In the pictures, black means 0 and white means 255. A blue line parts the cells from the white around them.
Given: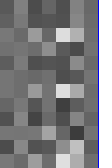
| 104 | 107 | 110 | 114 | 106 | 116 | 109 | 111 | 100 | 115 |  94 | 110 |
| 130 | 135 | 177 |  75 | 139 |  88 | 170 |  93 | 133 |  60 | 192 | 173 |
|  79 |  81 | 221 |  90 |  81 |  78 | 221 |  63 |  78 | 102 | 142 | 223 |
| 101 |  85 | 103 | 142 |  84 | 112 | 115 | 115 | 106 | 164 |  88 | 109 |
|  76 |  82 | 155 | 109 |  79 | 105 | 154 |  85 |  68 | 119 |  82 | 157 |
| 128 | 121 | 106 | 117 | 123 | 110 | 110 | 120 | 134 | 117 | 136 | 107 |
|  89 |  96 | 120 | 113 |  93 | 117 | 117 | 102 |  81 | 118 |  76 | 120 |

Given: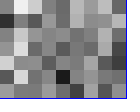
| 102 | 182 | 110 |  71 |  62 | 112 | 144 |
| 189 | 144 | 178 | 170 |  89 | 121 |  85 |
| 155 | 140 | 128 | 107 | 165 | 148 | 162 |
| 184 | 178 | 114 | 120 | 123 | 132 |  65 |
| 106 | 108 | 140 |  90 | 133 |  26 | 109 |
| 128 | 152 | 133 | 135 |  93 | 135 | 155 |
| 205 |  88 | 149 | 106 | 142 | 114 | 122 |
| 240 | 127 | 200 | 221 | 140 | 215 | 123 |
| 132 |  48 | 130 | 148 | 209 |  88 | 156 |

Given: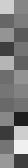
| 133 | 124 |  89 | 115 |  95 | 147 | 130 | 114 |  30 | 206 | 240 |  62 |
| 207 | 102 | 148 |  62 | 181 | 109 | 117 | 105 | 136 |  58 | 116 | 153 |

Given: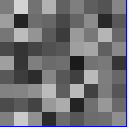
| 134 |  88 | 104 | 137 |  53 | 103 |  85 | 105 | 143 |
|  83 |  40 | 181 |  96 | 121 | 126 | 124 | 152 | 111 |
|  94 | 140 | 120 | 166 | 115 | 186 |  65 | 112 | 108 |
| 127 | 101 | 154 | 159 |  26 |  64 | 186 |  35 |  86 |
|  97 |  72 |  59 |  87 | 111 |  87 |  94 | 172 | 108 |
| 178 | 103 |  90 |  81 | 107 | 134 | 188 | 153 |  43 |
| 114 | 109 | 148 |  68 | 127 |  44 | 144 |  67 | 144 |
| 211 |  36 | 188 |  52 |  53 |  61 | 132 |  90 | 202 |
| 124 | 158 | 118 |  73 | 159 |  88 | 130 |  75 | 127 |

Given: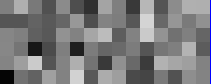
| 175 | 145 | 101 |  92 | 130 | 131 |
| 176 | 122 | 128 | 179 | 159 | 142 |
| 140 | 150 | 113 | 127 | 166 |  82 |
|  84 | 104 | 147 | 118 | 178 | 121 |
| 183 | 212 | 202 |  85 |  59 |  69 |
|  57 |  87 | 130 | 124 | 105 |  74 |
| 127 | 125 |  93 | 106 | 144 | 158 |
| 164 | 131 | 188 | 102 |  57 | 172 |
|  48 |  78 | 166 | 124 | 115 |  89 |
|  78 | 152 | 130 |  30 | 175 | 210 |
| 139 | 102 | 146 | 127 | 131 | 130 |
|  81 |  89 |  88 |  75 |  84 | 160 |
| 121 |  99 |  96 |  23 | 203 |  98 |
| 175 |  85 | 128 | 117 | 158 | 113 |
| 127 |  85 | 134 | 135 | 132 |   5 |

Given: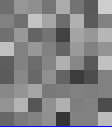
| 206 | 129 | 182 | 147 | 193 | 129 | 129 |  75 | 188 |
|  89 |  91 | 151 | 129 |  89 |  77 | 126 | 129 | 130 |
| 115 | 176 | 164 | 154 | 135 |  60 | 129 | 126 | 129 |
| 171 | 108 |  66 | 100 | 176 |  99 | 123 | 176 |  53 |
| 117 | 165 | 116 | 129 | 132 | 144 | 121 | 145 | 144 |
| 143 | 195 | 100 | 151 | 108 | 104 | 165 |  86 | 130 |
| 150 | 111 | 152 | 129 | 129 | 136 | 147 | 180 | 123 |
| 110 | 129 | 112 | 192 |  93 |  91 | 135 | 147 | 103 |

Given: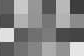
|  61 | 139 |  68 | 229 |
| 185 | 179 |  72 | 145 |
|  83 | 118 | 123 | 171 |
| 150 | 148 | 112 | 132 |
| 200 | 177 |  92 | 114 |
|  96 |  78 | 224 |  88 |
